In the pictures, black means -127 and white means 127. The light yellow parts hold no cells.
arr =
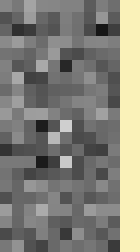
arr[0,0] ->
7
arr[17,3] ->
43
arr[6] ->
[-2, 40, -62, -58, -13, -19, -8, 15, -21, -48]
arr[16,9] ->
-18
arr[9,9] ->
-5
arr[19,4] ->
-22
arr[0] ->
[7, -7, 36, 7, 6, 2, 2, -35, -2, -17]
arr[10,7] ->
-13
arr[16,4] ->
6
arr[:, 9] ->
[-17, -36, -65, -1, -16, -26, -48, -42, -55, -5, -18, -15, -4, -19, -1, -14, -18, 12, -36, -14, -69]
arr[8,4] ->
-23
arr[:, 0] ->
[7, -45, -27, 10, -12, 1, -2, -20, 7, 25, -5, -30, -76, -6, -12, -8, -47, 28, 5, -53, -7]
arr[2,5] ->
-3
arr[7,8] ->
-2
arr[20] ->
[-7, 18, -45, -59, -22, -7, -17, -9, -21, -69]
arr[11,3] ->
-42
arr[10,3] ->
-98
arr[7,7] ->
-8
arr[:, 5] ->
[2, -1, -3, 13, -44, -88, -19, -29, -10, -19, 79, -16, -41, 73, -30, -2, -45, 4, -39, -71, -7]
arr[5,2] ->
-31
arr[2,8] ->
-105
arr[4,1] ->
-15
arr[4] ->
[-12, -15, -27, -7, 26, -44, -52, -30, -21, -16]
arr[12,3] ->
-42
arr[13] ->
[-6, -6, -7, -100, -65, 73, -51, -22, -8, -19]
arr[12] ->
[-76, -50, -47, -42, -17, -41, -21, -60, -64, -4]
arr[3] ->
[10, 27, -1, -19, 15, 13, -10, 5, 6, -1]
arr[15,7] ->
-19
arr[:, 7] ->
[-35, -40, -53, 5, -30, -16, 15, -8, 6, 3, -13, -48, -60, -22, -19, -19, -40, 27, -24, -22, -9]

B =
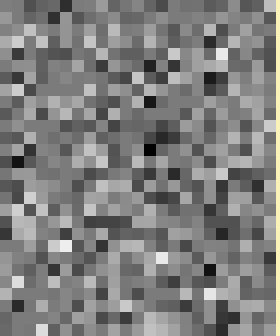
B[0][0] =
-1
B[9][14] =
-4
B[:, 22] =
[61, -40, -4, -38, -46, -48, 2, -4, 2, -20, 75, -17, 7, -4, -18, 47, 14, -4, 44, 33, 3, -70, -36, -16, -24, 9, -4, 26]
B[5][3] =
-30
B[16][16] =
-32
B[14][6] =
-8
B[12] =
[0, 36, -76, 4, -1, -41, 16, 66, 29, -44, -4, 14, -125, -26, -4, 17, -45, 18, 33, -4, -47, 44, 7]
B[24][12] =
-4
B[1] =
[24, -4, -27, -16, -79, 21, -41, -17, -4, 11, -26, -24, -4, 13, -4, -4, 2, -4, 21, 4, -4, 16, -40]
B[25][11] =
18
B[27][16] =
-18
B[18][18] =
-45
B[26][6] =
32
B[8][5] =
20
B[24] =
[51, -4, -4, -4, -9, 6, -4, 10, -59, 41, -9, -50, -4, -4, -4, 56, -10, 102, 50, 39, -28, -20, -24]
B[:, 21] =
[-31, 16, -10, 19, -29, 26, 34, 13, 33, 37, 7, 57, 44, 25, -31, -79, -39, 17, -24, -57, -4, -8, 16, 10, -20, 44, -26, -4]
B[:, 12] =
[-27, -4, 29, 52, -4, -94, -35, 53, -104, -4, -21, -56, -125, -7, -70, 29, -49, 49, 38, -19, 1, 40, 48, 5, -4, -4, 57, 65]
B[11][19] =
52
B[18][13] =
7
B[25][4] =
-4
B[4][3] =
-31
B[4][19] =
-29
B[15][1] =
-50
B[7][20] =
7
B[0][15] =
-14
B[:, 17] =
[-36, -4, 55, -85, -21, 42, -100, -64, 31, -25, -44, -25, 18, -50, 31, 17, 16, -74, -45, -30, 2, 24, -109, -48, 102, 16, 16, -45]
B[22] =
[28, -12, -32, -2, -73, 28, -53, -9, 17, 29, -23, -27, 48, -4, 13, -10, 6, -109, 28, -2, 30, 16, -36]
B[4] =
[15, -69, -4, -31, -44, -48, -8, -16, 54, -12, -32, -32, -4, -31, 73, 8, 33, -21, 105, -29, 7, -29, -46]
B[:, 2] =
[-47, -27, 65, -4, -4, 15, 36, -53, 32, 42, -4, 49, -76, -39, 25, 29, 80, -43, 52, 58, 31, -4, -32, -19, -4, -8, -4, -7]
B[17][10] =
12
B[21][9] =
43
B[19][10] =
-28
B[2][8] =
-17

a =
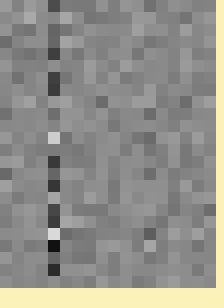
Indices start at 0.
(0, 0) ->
26
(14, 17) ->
11
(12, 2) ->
1
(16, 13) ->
16
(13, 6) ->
-3
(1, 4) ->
7
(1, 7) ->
-10
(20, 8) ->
20
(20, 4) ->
-110
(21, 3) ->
13
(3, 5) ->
35
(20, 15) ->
7
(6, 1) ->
-13
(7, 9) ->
12
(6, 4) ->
-63
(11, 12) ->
-20
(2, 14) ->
3
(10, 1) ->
10
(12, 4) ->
-4
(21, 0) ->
21
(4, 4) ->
-64
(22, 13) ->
12
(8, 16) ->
17
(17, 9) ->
9
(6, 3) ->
15
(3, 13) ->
-1
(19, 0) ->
11
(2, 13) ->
15
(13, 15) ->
-7
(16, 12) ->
17
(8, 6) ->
12
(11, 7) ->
3
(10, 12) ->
13
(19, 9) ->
3
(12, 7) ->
1
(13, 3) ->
10

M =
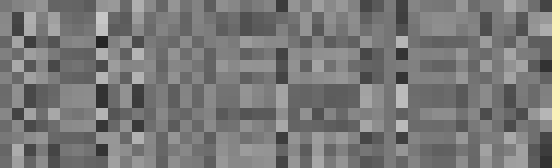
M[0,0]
-8
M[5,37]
-27
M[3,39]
-17
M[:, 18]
[15, -26, -33, 3, 1, 23, 1, -12, -13, -38, -15, 12, 17, 24]
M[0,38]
23
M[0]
[-8, 3, 9, 19, -27, -26, -27, -35, 20, 25, -22, 47, 9, -25, 21, -12, 3, -34, 15, 7, -14, -3, 5, -67, 20, -6, 31, 9, 24, 2, -56, -38, -5, -61, 5, -6, -8, -10, 23, -19, -1, -1, 40, 17, -17, -59]
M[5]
[-22, 41, -41, 6, -55, -16, -12, -21, -53, 29, 5, 6, 11, -27, 6, 3, -10, -28, 23, 9, 20, 19, 20, -45, 18, -30, 36, -14, 11, -19, -27, -29, -6, -3, 1, -21, -28, -27, 3, -25, 30, -6, 18, 35, -36, -77]
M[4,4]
-5
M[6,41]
-1
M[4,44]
-4
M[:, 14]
[21, 2, -8, -22, 19, 6, 18, -33, -33, -16, -36, 21, -5, 14]
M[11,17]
-33
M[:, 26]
[31, -25, -39, 2, 16, 36, 13, -22, -22, -46, -26, 30, 26, 39]
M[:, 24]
[20, -11, -21, -10, 13, 18, 12, -24, -25, -29, -27, 20, 8, 22]
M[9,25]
17
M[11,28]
26
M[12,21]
21
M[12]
[-25, 44, -56, -5, -58, -9, -4, -12, -75, 22, 14, -16, 6, -24, -5, 8, -15, -18, 17, 6, 28, 21, 20, -25, 8, -35, 26, -25, 1, -25, -9, -19, -5, 22, -5, -23, -31, -30, -10, -22, 34, -11, -1, 33, -39, -67]
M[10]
[-20, 10, -53, -35, -18, 10, 12, 15, -72, -23, 17, -69, -17, 0, -36, 3, -23, 11, -15, -13, 17, 3, -7, 40, -27, -24, -26, -33, -37, -29, 38, 14, -11, 59, -20, -19, -20, -17, -39, -6, 7, -15, -52, -8, -16, 7]
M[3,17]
-2
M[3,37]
-27
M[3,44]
-33
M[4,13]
-19
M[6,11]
51
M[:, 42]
[40, 6, -11, -30, 37, 18, 36, -48, -50, -23, -52, 41, -1, 30]
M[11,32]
-5
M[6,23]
-59
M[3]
[-25, 36, -65, -21, -44, 2, 7, 4, -89, 1, 21, -51, -5, -14, -22, 11, -23, -2, 3, -4, 28, 17, 10, 11, -10, -34, 2, -34, -19, -31, 20, -2, -10, 53, -13, -25, -31, -27, -27, -17, 28, -12, -30, 15, -33, -34]
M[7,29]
-30
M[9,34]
-15
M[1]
[8, -57, 47, 0, 32, -17, -22, -18, 71, -23, -36, 27, -16, -1, 2, -27, 4, -11, -26, -16, -47, -35, -29, -20, -11, 20, -25, 16, -2, 14, -31, -12, -9, -64, -6, 9, 13, 12, 7, 1, -47, -4, 6, -38, 18, 25]

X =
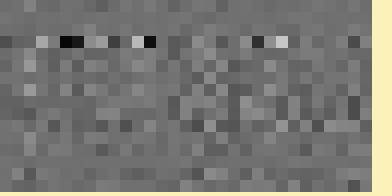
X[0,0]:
-18
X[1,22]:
-17
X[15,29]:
-45
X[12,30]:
-3
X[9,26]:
-20
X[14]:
[-15, 2, -39, -7, -12, -17, -15, -26, -18, -14, -26, -32, -25, -15, -17, -26, -43, 10, 1, -17, -32, -1, -26, -19, -26, -28, -26, -19, -4, 1, -2]
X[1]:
[-12, -15, -18, -15, -16, -14, -17, -15, -13, -15, -15, -16, -14, -16, -13, -11, -18, -21, -16, -15, -15, -15, -17, -15, -11, -11, -15, -16, -15, -16, -16]
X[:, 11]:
[-16, -16, -18, 57, -10, 7, -16, 6, -9, -21, -19, -8, -24, -15, -32, -15]
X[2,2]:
-21
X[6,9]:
-15
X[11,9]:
-16
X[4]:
[-19, -12, 8, -20, -30, -23, -12, -27, -26, -20, -5, -10, -1, -12, -38, -12, -5, 12, -15, -17, -5, -20, -24, -23, -12, -4, -5, -16, -13, -22, -23]
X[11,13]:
-22
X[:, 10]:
[-10, -15, -9, -23, -5, -8, -22, -10, -7, -20, -47, -16, -7, -15, -26, -15]
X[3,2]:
-26
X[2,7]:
0
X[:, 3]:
[-19, -15, -16, 39, -20, -13, -14, -10, -22, -14, -6, -14, -21, -15, -7, -18]
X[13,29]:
-17
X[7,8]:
-7
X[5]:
[-27, -9, 24, -13, -32, -4, -35, 0, -6, -23, -8, 7, -1, -26, -10, -27, -1, -24, 6, -40, -26, -22, 10, -12, -27, -26, -8, -15, -24, -3, -27]
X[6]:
[-13, -13, -18, -14, -20, -14, -21, -19, -25, -15, -22, -16, -10, -16, -13, -22, -35, 8, -27, -23, -15, -18, -18, -7, -22, -8, -22, -11, -11, -8, -24]
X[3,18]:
-40
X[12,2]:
3
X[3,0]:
-49
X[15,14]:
-26
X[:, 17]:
[-11, -21, -3, -6, 12, -24, 8, -32, 3, -15, 15, -26, -32, -20, 10, -22]
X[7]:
[-27, -10, 25, -10, -24, 3, -37, 4, -7, -22, -10, 6, -6, -12, -8, -29, 0, -32, 7, -40, -35, -18, 13, -6, -29, -34, -10, -13, -28, 0, -26]
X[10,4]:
-40
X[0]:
[-18, -15, 2, -19, -22, -15, -16, -23, -32, -20, -10, -16, -7, -16, -28, -18, -10, -11, -29, -15, -14, -17, -21, -17, -18, -15, -10, -13, -17, -10, -18]
